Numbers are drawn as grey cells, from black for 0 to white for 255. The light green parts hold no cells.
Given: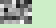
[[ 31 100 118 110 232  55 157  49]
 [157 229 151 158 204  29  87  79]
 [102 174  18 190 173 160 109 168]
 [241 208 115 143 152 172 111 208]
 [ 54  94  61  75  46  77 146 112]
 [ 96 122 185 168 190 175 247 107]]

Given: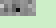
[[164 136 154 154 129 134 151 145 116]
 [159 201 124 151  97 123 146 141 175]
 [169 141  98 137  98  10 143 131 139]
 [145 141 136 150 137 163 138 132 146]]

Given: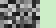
[[ 68 182 167  27  34 151  99 136 151  41]
 [188  49  28 209 184  49 194 161 192  41]
 [131 184 170 135 202  98 118 130 106 185]
 [206  52 117 203  33  24 159  24 188  45]
 [ 28  78  40  73  79 198  68 151 128  34]
 [155 134 167 214  52 134  90 110 144  66]
 [190 141  48  23 145  31  79  27  36  55]]

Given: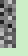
[[ 99  82 137 196]
 [145  32 140 109]
 [120 168  89  47]
 [153  37 134  86]
 [ 86 124 125 198]
 [135  32 137 125]
 [140 118 101  25]
 [ 77 163 107 173]
 [ 98 188  86  97]
 [ 95  81 137 192]
 [105 192  82  79]
 [ 79 154 112 186]]

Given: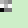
[[133 184 160]
 [248 249 188]
 [119   5 117]]

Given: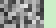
[[ 66  98 177  85  65 185  84 178 156 184 155]
 [ 74 170 136  82 142 171 212 232  84 180 117]
 [ 53  50 148  95 164 188 173  86  70 187 142]
 [ 70 150  44 187 197 128 166 156 215 163  61]
 [ 77 168 109 174  60  91 164  81 177 157 204]
 [191 160  74  54 123  95 181  66  71 216 108]
 [129  73 176 175 183  63 195 109 166 169 119]]

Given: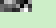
[[155  52 180 199 142  60  43   5]
 [ 46 104  97 116  96 153   8 173]
 [102 109  75  78  36  47 185 254]]
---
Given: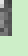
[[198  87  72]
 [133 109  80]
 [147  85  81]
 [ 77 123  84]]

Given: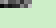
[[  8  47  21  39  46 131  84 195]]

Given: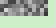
[[ 94  77 100 123 128 143  85 151 177 127  82 175]
 [165 117 167 157 130 158  97 173 107 103 163  56]]

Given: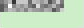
[[ 92 123 252 133 169 148 175 120  95 217 131 113 143 181 127 100]]

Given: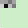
[[208  13 191 121]]

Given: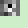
[[102 181   2 212 106]
 [ 89  52 111 212 112]]
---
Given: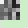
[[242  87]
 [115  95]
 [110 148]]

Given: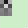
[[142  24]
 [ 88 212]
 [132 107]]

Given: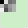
[[  4 222]
 [187 106]
 [239  79]]

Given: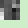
[[ 70  91]
 [ 76  88]
 [156  96]]

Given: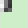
[[229 125]
 [245 122]
 [206  67]]

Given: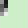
[[150  26]
 [ 93  40]
 [102 173]]
